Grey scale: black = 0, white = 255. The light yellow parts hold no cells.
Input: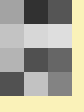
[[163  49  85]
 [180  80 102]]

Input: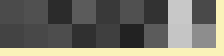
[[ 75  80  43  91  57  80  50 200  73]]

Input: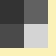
[[51 97]]

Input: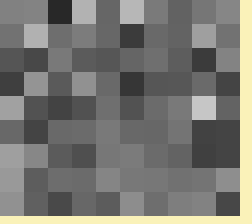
[[129 131  40 178 102 183 122  98 118 134]
 [ 85  72 121  91  86 101 111  93  59 131]
 [161  82  67  81 111  82 107 121 198  99]
 [159 135  91  79 119 123 107  99  64  68]
 [145  96  73 103  92 141 110 126 130  71]]

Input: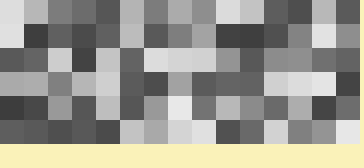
[[221 183 124 108  86 180 124 171 142 219 195  93  78 184  90]
 [ 89 100 205  67 196  99 220 212 209 148  88 140 143 112  99]
 [ 61  72 153  86 190  86 153 232 115 184 139 106 173  69 109]]

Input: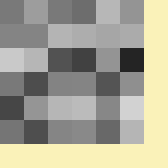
[[121 157 121 109 183 148]
 [201 182  82  65 148  36]
 [ 70 149 182 187 135 210]]

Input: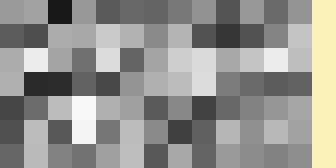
[[153 162  24 152  90 105 101 121 146  84 151 106 147]
 [172 235 164 112 220 100 164 205 218 167 195 235 190]
 [ 70 108 188 247 175 159  90 136  66 105 129 149 165]
 [102 185 130 114 160 190  89 168 100 154 140 129 142]]
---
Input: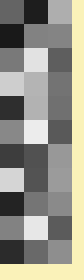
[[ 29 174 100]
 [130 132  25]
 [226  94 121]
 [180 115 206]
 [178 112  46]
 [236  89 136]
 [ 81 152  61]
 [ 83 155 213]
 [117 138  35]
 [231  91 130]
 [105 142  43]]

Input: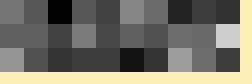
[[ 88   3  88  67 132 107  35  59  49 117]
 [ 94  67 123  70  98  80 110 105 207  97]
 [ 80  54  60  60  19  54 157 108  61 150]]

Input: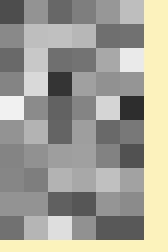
[[147 102 125 151 190  78]
 [190 191 183 110 113 136]
 [201 111 116 168 234 105]
 [217  52 159 144 149 133]
 [139  98 133 214  46 240]
 [178 101 158 105 120 147]
 [145 157 160 131  82 132]
 [126 178 168 191 162 134]
 [147  96  85 149 139 148]
 [182 221 146  88  88 114]]

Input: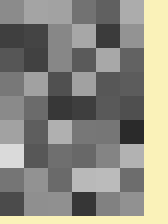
[[164 162 114  96 172 139]
 [ 68 135 167  59 147  63]
 [ 65 135  90 168  98  86]
 [161  80 161  87  92 120]
 [107  55  62  89  79 138]
 [ 94 176 119 118  42 162]
 [ 87 111 104 132 178 218]
 [146 106 185 187 109 117]
 [143 144  54 129 145  75]]

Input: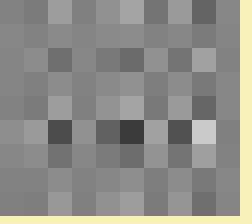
[[124 156 129 144 163 117 153 100 135 131]
 [130 138 132 137 141 130 136 123 133 134]
 [140 112 135 121 106 145 115 161 130 132]
 [129 141 131 137 144 126 140 120 134 132]
 [123 156 128 146 163 120 153 103 134 130]
 [155  76 145  98  59 162  81 201 129 143]
 [139 113 136 124 108 146 115 158 130 135]
 [130 141 131 135 142 125 140 122 134 131]
 [125 151 127 144 156 123 150 111 133 127]]

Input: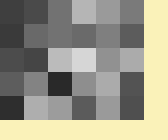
[[ 74 114 181 154 122  63]
 [105 114 106 127  92  58]
 [ 69 187 214 145 171  76]
 [131  41 142 171  83  93]
 [174 156  91 154  79  46]]

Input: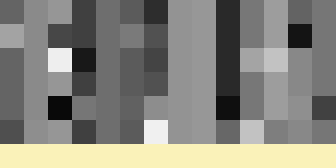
[[138 150  64 110  91  45 147 151  41 119 157  99 118 100]
 [138  71  64 110 122  81 147 151  41 119 157  20 118 163]
 [138 238  24 110  91  68 147 151  41 164 194 136 118 100]
 [138 150  64 110  91  81 147 151  41 119 157 136 118 100]
 [138   9 118 110  97 141 147 151  15 119 157 143  65 100]
 [142 150  64 110  91 240 147 151 103 194 126 136 118  79]]

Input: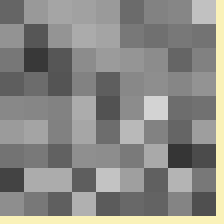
[[153 165 161 154 107 130 134 193 101]
 [ 86 148 171 164 120 112 120 115 147]
 [ 56  86 140 155 149 140 101 129 119]
 [108  84 130  94 136 142 134 147  94]
 [134 130 172  82 140 211 109 113 136]
 [164 129 166 109 185 130 101 158 155]
 [121  97 143 141 122 169  53  75 115]
 [172 172  94 195 159  96 180 120  67]
 [120  95 176  91 104  99 132  79 142]]
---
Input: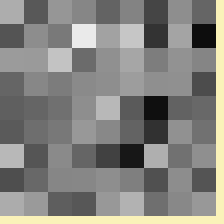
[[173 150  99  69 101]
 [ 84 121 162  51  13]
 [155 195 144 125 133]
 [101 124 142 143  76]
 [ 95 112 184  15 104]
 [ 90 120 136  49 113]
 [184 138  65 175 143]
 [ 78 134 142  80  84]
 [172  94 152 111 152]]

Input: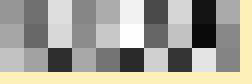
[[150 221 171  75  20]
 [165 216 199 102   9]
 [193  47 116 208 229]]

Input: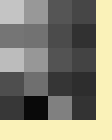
[[196  85]
 [117  75]
 [188  83]
 [ 78  53]
 [ 55 128]]

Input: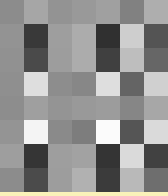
[[140 147 160 174]
 [147 158  48  84]
 [145 157  64 102]
 [143 141 222 208]
 [141 148 156 167]
 [148 138 251 218]
 [158 158  52  65]
 [140 157  59 110]]

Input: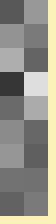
[[ 88]
 [147]
 [174]
 [ 54]
 [106]
 [139]
 [150]
 [114]
 [ 98]]

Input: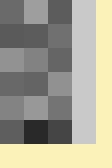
[[106  92]
 [ 90 112]
 [146 101]
 [104 145]
 [131 116]
 [ 94  69]]

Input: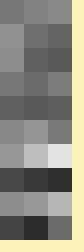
[[118 137]
 [144  99]
 [142  88]
 [118 125]
 [ 97  95]
 [135 121]
 [151 228]
 [ 72  48]
 [141 182]
 [ 68 108]]
